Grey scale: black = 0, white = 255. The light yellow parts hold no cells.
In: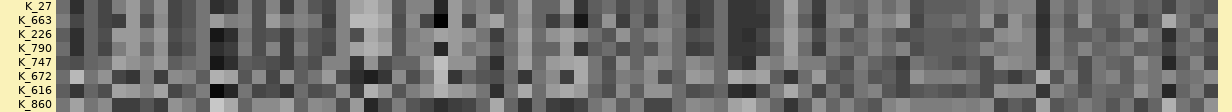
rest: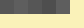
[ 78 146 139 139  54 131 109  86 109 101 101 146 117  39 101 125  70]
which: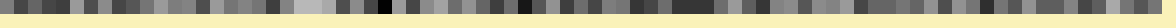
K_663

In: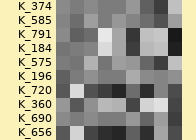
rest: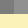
[124 124 171 138 132 144]
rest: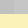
[25]
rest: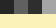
[76]
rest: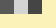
[ 46  38  96  46 165  76]
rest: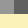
[ 62 192]

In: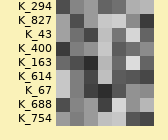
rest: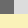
[100]
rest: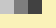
[ 45  86 146 139]
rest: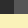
[146 139]

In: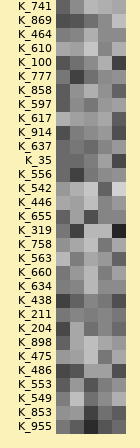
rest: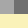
[133 106]
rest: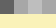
[152]
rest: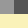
[125 145]
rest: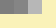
[139 139]
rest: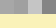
[175]
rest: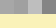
[152]

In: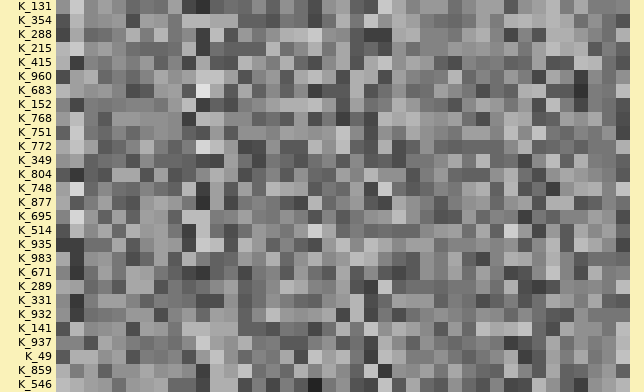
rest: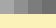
[124 111 137 200 159 144 175 118 124  89  89 124 144  89 111  71 175 137
  97 144 118 104 118 131 118  63  83 104 167 111 144 124 137 181]
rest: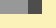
[131 152 104 159 152  97 137 187 152 144 152 167  71 181  71 118  77 111
 131 144 131 118 144 137 104 137 111  89  83 144 118 118 118]

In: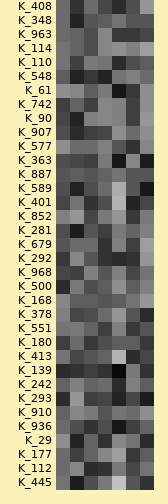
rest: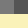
[115 107 142]
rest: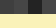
[29]
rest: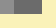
[128  85  50 134]
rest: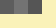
[85]
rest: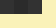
[150]
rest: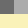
[85 23]

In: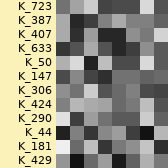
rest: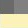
[75 68]
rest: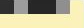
[121 211]
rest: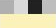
[ 75  75 217  90]
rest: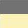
[ 98 106]
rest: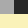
[ 62 128 170 128 128  98]
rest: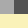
[ 39  62 143  90]

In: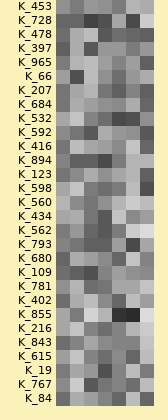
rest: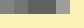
[ 74 166]
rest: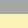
[195]
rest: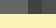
[166  74 203]
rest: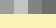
[138 102 188]
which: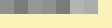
K_453
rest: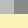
[102 188 158]
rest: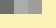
[131 102 188 102]

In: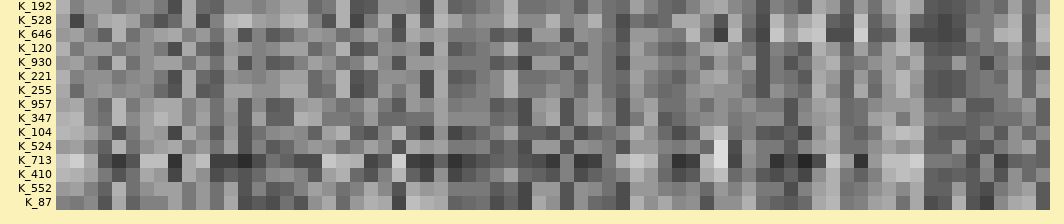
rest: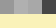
[190 176 168  98 106 113  77  98  70 168 144  84 144 106  98  77 176 144
 168 137 144  84 144 144 176 113  98  90 106 168 182 121 129 160 168 113
 168  77  90 176  84  64 137 168 176  90]
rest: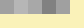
[113 144  90 160  98  98 176 168 121 121 113 152 106 106 113 113 160 137
 137 137 106 113  77 144 168  84 137 168 137  84 121 168  90 106 129 137
 144 121 129 137 137  84 137 152 160 106 113 160 168 121 160 121 113 113
  98 106 113 113 137  98]
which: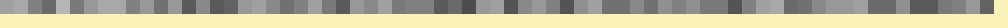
K_957
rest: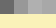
[ 70 190 176 168  98 106 113  77  98  70 168 144  84 144 106  98  77 176
 144 168 137 144  84 144 144 176 113  98  90 106 168 182 121 129 160 168
 113 168  77  90 176  84  64 137 168 176  90]
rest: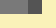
[129 160 168 106 113 137 152 152 160 106 106 144  90  90 121 129 152  98]
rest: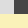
[144 121  51  77  38  77 198 152  51 152 190 190 206 121 121 113  77 137
  64  98 106  98]

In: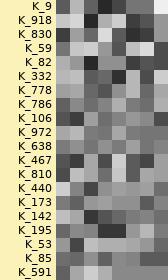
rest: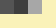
[ 76 205  91  70 159]
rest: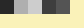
[151]
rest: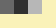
[ 76 205]
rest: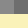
[131 175 123 110 175]
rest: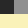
[144  62  84  76]

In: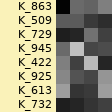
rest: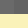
[127]
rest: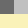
[70 76]

